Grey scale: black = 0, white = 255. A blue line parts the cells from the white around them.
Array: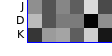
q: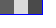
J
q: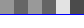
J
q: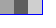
K
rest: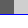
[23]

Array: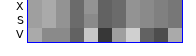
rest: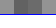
[138 128 119]
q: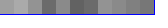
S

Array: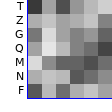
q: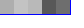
N
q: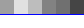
Q
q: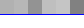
Z
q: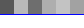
F
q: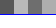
F

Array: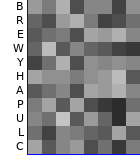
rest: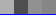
[144 134]
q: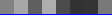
P

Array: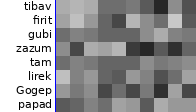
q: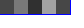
Gogep
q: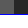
tibav
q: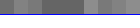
tam
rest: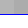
[110 110 121  90  39 141  81]
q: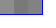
tam

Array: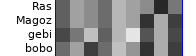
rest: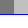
[ 96 182 229  84 172  72]
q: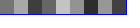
bobo
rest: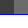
[192 149  50 172  62]

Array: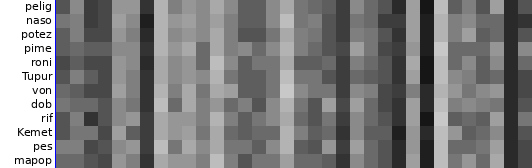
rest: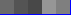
[ 51 169 150 150 127 189 127  84 118 118 159 106 106  94  51 138 106  84
  42 159  31 189 118 150 106 169  42  72]
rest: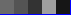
[200  94 106  94 159  42 118]

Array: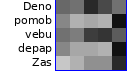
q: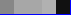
depap
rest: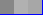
[177  17]

